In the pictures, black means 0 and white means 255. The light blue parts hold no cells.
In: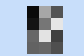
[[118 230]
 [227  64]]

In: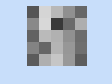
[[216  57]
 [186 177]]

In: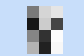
[[204  69]
 [ 50 252]]

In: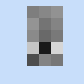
[[116 132]
 [105 121]]

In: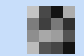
[[ 63 121]
 [168 157]]

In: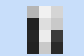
[[222 201]
 [236  59]]

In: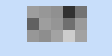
[[158 149]
 [142 163]]
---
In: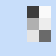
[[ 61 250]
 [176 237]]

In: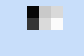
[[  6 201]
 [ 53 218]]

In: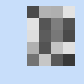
[[ 74 178]
 [226  85]]

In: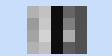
[[178 194]
 [155 200]]

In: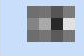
[[111 115]
 [132 169]]

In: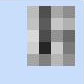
[[187  79]
 [194  91]]

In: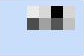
[[234 216]
 [ 77 161]]

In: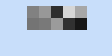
[[129 152]
 [116 121]]
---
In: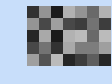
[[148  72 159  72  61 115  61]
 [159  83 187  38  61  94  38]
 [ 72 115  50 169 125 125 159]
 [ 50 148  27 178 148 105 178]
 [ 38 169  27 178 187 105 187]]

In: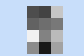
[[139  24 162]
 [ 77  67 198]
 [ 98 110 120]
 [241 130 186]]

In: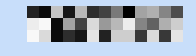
[[ 34  11 195  22 184  45  66 121   1 163 175 133  77]
 [248 218  11  45  22 228  34 206 206  56 218  56 228]
 [237 248  11 163  66 218 153 184 237 133  98 175 206]]

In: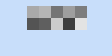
[[ 84  95 204  61 227]
 [169 181 116 158 125]]

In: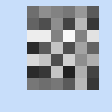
[[ 43  55 196  33 175  67]
 [ 99  78 142  67 184  55]
 [ 43  90 196  78 163  99]
 [119 110 119  90 184  55]
 [110 142 130 119 152  90]
 [217 196  78 208 142 175]
 [237 237 130 248 130 226]]

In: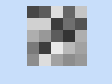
[[122  61 233 185 162]
 [ 71  92 221 102 197]
 [174 152  92  52 174]
 [209 209  61 111  83]
 [141 221 162 141 152]]

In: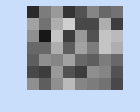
[[143  23 196  61 153  82 196 186]
 [ 72  61 153  82  61 143 133  82]
 [143  94 143 186 133 124 114  72]
 [104 104 174  94 162 124 196 174]
 [162 114 174 207  72  72 174  61]
 [ 42 124 153  52  82 133 104 114]
 [ 94 143 133 162 104  94 124 104]]

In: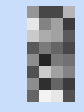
[[141  37 122 113]
 [141  47 101  59]
 [150  71  71 181]
 [ 90 122 101  71]
 [231 131 161  59]
 [202 172 161  90]
 [ 81 202 161 131]
 [101 243 231  81]]

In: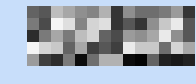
[[155  63  44 122  12 110 178 178  12   3  99  33  24  33]
 [122  75 245 223 132 212 223  53  87  53 143 200 234  87]
 [ 99  87 189 167 143 132 178  53 143 110 110 122 155  53]
 [ 44 122 167 122 189 212  99  75 155 143 167 234 143  87]
 [245 212 200  99 167  63  87  63 234 200 200 110 212 167]]
